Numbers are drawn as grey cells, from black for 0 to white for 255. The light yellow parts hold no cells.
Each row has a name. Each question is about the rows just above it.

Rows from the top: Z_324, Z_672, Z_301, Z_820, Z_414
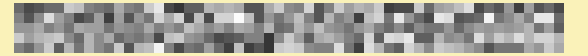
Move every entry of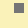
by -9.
[108]
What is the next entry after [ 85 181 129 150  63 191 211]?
[117]
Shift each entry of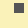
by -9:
[76]

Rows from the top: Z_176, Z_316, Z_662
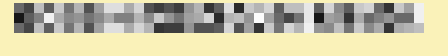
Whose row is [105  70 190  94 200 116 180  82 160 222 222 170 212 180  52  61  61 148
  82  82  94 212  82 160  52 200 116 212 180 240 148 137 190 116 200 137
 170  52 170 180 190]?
Z_662
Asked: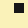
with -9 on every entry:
[14]
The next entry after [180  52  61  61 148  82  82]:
[94]
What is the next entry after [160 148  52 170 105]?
[128]
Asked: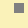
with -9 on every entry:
[119]
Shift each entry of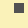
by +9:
[91]
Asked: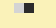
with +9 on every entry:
[221  52]

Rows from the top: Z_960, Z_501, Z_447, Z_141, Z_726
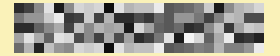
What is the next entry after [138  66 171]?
[76]
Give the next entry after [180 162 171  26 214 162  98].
[88]
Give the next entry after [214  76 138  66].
[171]
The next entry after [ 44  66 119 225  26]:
[244]

